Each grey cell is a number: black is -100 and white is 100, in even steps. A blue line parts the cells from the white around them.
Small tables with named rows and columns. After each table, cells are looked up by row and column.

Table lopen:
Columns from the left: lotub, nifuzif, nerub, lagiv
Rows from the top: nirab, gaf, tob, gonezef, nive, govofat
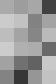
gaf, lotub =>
59
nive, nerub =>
-23
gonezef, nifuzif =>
38
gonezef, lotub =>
60
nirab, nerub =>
31
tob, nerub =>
5
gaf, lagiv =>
28
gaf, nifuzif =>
52
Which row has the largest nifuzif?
gaf

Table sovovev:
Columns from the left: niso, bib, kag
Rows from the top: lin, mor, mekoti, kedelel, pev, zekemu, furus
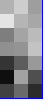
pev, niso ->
-59
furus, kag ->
-66
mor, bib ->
42
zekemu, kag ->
-38
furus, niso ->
-49
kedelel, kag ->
53
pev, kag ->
20
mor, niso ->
79
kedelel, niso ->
13
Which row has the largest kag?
kedelel

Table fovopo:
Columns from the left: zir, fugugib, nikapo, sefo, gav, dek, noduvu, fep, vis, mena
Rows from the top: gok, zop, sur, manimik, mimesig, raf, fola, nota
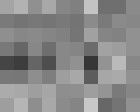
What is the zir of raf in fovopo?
-6
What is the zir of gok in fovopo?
29
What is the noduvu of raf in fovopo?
-28
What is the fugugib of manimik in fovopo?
-20
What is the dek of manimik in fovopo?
4
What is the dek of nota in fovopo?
4
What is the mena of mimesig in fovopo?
6

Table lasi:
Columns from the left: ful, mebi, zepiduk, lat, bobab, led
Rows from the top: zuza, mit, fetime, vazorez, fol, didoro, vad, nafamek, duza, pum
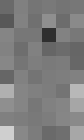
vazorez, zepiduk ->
1
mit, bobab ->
-15
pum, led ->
31
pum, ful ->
62
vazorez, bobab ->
-15
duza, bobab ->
5
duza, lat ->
-2
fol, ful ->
6
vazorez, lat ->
-20
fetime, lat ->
-63
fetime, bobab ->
2
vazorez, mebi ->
-14

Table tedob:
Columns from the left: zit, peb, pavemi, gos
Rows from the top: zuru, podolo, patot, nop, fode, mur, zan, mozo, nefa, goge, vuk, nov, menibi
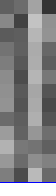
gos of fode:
-26
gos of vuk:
-25
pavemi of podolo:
53
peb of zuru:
-15
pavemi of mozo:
33
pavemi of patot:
43
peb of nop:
-25
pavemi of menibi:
46
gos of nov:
1
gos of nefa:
-34
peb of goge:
-23
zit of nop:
-10
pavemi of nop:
34
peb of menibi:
-40
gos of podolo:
14
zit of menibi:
-1

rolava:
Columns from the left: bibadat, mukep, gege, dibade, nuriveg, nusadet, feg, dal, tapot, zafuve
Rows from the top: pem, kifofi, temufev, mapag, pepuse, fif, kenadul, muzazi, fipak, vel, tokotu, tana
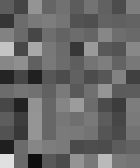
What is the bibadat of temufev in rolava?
2
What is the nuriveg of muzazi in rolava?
4
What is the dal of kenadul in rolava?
17
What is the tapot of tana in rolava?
-5
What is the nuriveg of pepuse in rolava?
-15
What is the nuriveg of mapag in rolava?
-16
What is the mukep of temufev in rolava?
-17
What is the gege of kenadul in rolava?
-11
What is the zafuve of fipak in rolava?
-4
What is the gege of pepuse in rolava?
-25
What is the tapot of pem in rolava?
-40
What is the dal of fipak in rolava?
-28
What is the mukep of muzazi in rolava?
-73
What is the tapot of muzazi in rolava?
-53
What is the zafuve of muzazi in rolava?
-2
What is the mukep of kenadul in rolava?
-9
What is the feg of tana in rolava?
-6
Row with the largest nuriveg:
muzazi

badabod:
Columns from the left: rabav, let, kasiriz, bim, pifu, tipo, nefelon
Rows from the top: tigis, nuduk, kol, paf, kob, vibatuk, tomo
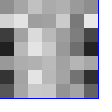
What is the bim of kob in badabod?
46
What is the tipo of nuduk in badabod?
-5
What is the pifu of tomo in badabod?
15
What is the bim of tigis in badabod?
34
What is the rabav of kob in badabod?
20
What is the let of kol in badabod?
27
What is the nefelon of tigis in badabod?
11
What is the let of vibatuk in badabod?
28
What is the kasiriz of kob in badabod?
39
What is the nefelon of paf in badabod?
-73
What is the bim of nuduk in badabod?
26
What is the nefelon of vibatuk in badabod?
-63
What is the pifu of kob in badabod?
27
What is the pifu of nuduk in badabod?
59
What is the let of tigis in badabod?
30
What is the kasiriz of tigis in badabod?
51
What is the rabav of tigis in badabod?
12

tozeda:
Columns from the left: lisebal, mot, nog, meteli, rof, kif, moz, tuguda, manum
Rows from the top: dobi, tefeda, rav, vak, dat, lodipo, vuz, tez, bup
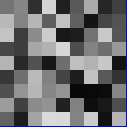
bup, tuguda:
-86
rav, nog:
10
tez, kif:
1
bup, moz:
60
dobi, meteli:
66
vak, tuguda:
-14

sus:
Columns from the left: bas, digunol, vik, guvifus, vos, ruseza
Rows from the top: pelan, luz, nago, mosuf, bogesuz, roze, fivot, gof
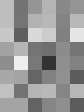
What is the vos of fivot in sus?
4
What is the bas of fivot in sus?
51
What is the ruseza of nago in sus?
80
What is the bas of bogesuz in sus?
11
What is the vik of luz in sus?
40
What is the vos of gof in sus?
12
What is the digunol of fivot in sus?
-10
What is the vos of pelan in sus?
7
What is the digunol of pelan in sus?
-10
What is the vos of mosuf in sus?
10
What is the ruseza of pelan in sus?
16
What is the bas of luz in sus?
49
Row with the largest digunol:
bogesuz

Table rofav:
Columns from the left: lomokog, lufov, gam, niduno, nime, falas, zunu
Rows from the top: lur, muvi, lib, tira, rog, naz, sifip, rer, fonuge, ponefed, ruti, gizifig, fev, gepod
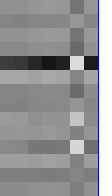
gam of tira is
11
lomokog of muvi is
4
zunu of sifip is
9
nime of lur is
18
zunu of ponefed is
17
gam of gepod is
12
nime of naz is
29
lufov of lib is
15
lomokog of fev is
-1
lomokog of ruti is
7
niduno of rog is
-83
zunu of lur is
18
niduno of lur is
19
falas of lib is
-8
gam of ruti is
-6
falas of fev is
4
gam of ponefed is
16
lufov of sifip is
4

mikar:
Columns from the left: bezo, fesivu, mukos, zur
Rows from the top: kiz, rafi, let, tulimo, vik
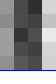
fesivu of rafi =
-40
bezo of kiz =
18
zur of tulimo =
67
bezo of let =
24
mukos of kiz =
-64
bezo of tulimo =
23
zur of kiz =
67
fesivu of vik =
-31
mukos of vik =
-42
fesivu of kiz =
-43
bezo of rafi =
10
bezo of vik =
13
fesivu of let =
-59
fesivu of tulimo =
-42
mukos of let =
-38
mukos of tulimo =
-50

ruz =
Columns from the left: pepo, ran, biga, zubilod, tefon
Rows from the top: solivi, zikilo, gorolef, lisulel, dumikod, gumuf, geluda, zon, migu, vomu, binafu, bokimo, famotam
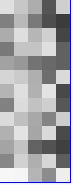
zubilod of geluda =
78
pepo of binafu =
29
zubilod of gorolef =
63
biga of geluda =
39
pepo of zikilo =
0
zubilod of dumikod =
-18
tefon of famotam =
87
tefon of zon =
-32
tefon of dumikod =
-24
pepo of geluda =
41

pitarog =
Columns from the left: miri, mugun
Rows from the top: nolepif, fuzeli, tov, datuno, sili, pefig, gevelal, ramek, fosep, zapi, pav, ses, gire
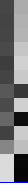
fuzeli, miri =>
-47
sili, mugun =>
64
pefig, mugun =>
58
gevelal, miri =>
-31
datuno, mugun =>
55
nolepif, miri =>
-45
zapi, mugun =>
60
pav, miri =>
5
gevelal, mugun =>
-56
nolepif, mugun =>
35
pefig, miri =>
-47
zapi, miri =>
-49
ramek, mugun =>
63

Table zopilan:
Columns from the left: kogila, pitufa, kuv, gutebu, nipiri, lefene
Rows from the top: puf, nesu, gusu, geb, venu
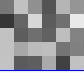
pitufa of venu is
-29
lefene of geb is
0
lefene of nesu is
83
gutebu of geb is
49
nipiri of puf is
42
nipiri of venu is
-49
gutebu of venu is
33
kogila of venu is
53
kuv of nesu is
69
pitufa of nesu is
-21
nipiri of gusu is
49
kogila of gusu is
52
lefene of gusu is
3
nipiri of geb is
-9
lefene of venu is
51
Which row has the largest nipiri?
gusu

